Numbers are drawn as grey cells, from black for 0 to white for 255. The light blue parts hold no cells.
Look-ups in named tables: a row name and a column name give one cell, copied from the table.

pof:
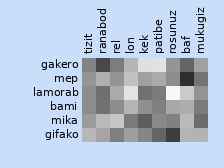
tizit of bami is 140
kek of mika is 94
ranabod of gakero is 73
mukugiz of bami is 123
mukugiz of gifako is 179
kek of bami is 144
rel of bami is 141
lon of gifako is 158
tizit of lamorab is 140
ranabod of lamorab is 111
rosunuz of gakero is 149
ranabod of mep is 175
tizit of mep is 149
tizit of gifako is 183
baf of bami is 173
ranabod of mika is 185
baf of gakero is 101
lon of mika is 122
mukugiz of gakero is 161
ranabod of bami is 113

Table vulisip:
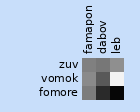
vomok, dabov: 89
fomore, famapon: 124
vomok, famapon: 138
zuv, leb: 143
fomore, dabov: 42
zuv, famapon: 128
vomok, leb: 243
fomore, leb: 6
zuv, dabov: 119

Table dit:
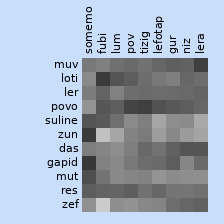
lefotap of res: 103
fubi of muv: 128
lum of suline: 111
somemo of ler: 124
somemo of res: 93
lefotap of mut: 148
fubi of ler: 99

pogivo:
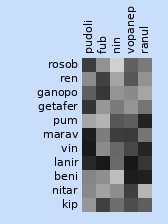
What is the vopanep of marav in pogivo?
58
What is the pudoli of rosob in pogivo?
60
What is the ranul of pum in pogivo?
34
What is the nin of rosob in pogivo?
208
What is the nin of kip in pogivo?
110
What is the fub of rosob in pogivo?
146
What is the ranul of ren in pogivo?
146
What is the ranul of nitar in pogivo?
181
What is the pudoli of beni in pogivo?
133
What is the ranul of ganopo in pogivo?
165
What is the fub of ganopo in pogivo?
55
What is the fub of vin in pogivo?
139
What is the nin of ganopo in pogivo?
148
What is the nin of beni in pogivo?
190
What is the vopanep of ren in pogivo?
86
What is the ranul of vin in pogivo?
36
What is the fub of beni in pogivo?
143
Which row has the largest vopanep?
getafer

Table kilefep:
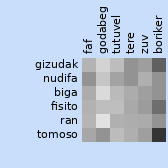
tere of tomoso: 175
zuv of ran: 171
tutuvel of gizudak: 189
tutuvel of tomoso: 188
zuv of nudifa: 175
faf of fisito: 178
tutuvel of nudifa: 163
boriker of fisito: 110
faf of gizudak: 179
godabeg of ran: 226
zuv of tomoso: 159
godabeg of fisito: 190
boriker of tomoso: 52
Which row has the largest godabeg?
ran

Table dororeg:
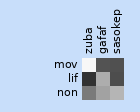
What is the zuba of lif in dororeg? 50
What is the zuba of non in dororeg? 122
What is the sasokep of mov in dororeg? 80
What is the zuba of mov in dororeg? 247
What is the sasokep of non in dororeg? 181
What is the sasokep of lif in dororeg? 77
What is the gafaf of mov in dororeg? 83
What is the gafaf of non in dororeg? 162
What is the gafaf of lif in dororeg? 173

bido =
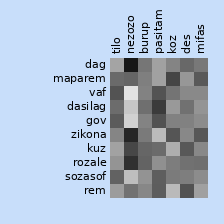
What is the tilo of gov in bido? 91
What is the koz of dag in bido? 132
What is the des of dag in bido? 104
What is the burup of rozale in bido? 99
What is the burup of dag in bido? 118
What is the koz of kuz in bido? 174
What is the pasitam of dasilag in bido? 59
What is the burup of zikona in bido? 122
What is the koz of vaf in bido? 116
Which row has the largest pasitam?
zikona

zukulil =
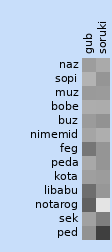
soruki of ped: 63
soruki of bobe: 172
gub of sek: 161
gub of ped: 146
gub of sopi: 179
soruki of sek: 126
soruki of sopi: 149
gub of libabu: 110
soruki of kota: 156
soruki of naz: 170
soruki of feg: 149
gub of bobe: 173
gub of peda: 168
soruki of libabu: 151
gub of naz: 157
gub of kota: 159
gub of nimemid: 165
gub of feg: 118

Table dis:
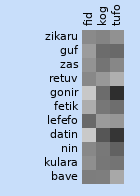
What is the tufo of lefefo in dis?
150
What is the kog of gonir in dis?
108
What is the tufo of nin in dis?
97
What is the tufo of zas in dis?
135
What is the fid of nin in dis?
136
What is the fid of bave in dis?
125
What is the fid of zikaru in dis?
138
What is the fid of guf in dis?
156
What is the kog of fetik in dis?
119
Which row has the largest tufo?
retuv

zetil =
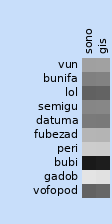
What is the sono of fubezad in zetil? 181
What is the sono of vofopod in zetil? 98
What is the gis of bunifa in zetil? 130
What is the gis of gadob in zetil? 225
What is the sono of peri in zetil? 205
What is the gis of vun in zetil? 161
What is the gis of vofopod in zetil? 103
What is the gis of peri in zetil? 204
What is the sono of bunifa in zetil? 128
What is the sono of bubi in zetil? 25
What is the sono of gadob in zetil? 228

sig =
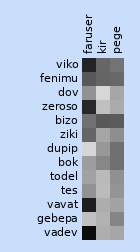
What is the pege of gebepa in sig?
133
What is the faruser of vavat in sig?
29
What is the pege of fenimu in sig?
104
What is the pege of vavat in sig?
162
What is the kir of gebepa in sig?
178
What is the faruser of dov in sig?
146
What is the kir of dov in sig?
215
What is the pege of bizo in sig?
91
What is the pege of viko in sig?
115
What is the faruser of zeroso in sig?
40
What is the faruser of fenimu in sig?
88
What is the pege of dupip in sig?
112
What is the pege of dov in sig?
166
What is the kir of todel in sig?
186
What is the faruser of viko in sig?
35
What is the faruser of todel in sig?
162
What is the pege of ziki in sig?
142
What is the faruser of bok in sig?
157
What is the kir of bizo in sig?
88
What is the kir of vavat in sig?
173
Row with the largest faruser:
dupip

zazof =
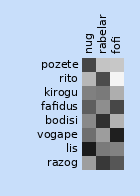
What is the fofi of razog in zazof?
86
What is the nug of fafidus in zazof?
94
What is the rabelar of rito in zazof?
76
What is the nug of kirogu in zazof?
128
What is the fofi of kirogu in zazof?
174
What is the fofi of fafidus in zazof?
71
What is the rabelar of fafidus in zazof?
142
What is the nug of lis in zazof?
27
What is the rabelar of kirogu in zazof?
122

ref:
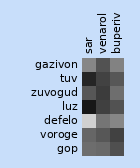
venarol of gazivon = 82
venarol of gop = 105
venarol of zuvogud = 60
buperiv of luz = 82
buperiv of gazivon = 130
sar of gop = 109
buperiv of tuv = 87
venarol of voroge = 87
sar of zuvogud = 87
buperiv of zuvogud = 110
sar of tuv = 37
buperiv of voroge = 65
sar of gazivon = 134
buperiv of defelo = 134
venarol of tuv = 66
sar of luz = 23

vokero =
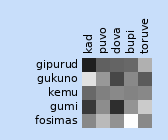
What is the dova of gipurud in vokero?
100
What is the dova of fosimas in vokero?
146
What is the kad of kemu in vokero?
104
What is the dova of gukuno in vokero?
71
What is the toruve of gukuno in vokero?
91
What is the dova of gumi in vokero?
46
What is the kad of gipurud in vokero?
31
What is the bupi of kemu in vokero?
131
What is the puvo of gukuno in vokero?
152
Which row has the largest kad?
gukuno

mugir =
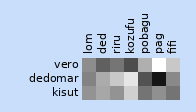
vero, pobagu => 175
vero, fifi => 200
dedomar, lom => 131
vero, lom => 141
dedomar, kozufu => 230
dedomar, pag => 21
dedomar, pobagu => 82
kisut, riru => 147
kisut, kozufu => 208
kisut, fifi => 116
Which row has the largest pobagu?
vero

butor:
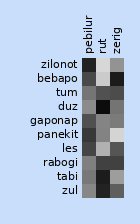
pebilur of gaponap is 80
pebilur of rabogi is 128
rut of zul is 34
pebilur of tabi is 120
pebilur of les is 69
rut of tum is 81
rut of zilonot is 215
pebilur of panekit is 56
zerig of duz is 116
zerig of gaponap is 123
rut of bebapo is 203

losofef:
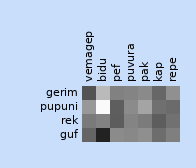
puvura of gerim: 132
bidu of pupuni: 250
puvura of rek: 132
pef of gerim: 129
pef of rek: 93
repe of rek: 113
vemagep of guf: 101
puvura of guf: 136
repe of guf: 127
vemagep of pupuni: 152
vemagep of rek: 122
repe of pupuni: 107
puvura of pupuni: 139
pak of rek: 123
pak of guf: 143
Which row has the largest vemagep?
pupuni

